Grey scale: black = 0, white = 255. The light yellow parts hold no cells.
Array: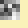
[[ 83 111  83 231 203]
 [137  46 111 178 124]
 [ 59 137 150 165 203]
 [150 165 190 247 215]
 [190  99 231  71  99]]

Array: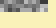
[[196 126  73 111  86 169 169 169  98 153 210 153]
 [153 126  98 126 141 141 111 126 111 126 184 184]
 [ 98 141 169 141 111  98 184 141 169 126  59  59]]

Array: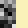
[[211  68   2 111]
 [ 14  52  39 226]
 [152  14  68  83]
 [ 27 137  83 166]
 [ 27  27  97  52]
 [125  97 152 111]
 [182 137 182 137]]

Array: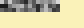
[[102  74  88  58 156 118  88 118 132  44 144 184 144  58  74]
 [ 28  28 118 156 168 184 102 168  88  44 102 184  74 102  58]
 [199 102 199 118 102  74  44 132  88 168 144 156 132 168 215]]

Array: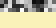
[[179 236 108  92  63 249  79 179 153  79  38 236 122 193]
 [122  50 209  63 193 222 193 179  14  26  14 108 209 108]
 [ 26 153 222  38  38  63 166 193  79  50  79 153 209 222]]

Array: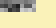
[[172 146  48  77  62 202 186 202 158]
 [ 77  62 103  62  32 158  89  89 186]
 [117 103 117 133 133 133 117 133 146]]

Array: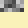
[[202  92  62  92 160 189]
 [189 121 108  76 202 160]
 [ 76 146 189 133 121  62]]

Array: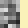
[[149 149  64  64  37]
 [124 136  79  95 179]
 [136  95  95 109  64]
 [205 219 109 109 193]
 [165 149 124 165 193]
 [165 193 136 149  79]
 [ 95  52 219 179 109]]

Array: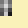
[[ 78 202  27]
 [ 93 163  66]
 [119 177 106]
 [147 216 134]]
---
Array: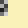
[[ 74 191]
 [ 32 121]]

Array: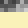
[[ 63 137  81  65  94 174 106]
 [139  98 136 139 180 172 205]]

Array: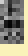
[[205 138  53  89  84 114]
 [129 149  23  58  85 124]
 [ 62 179 138 130 139 163]
 [115  24   4  48  19  71]
 [158 147  52 169  42  96]
 [126 127 101 124  78 110]]

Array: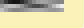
[[101  61  30  19  21  44  74 106 136 157 164 161 150 140 133 134]
 [191 165 143 130 131 137 147 158 166 169 166 159 151 148 154 167]]

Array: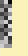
[[106 211   9]
 [162  47 223]
 [129  48 228]
 [123  30 219]
 [112  50 229]
 [185 194  74]]

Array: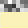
[[127 150 251 158 213 116 108]
 [211 147  84 165  99 224 216]]

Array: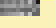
[[108 131 118 143 116 154 116 184 120  22]
 [ 95 115 115 110 129 105 100 102 143 102]]
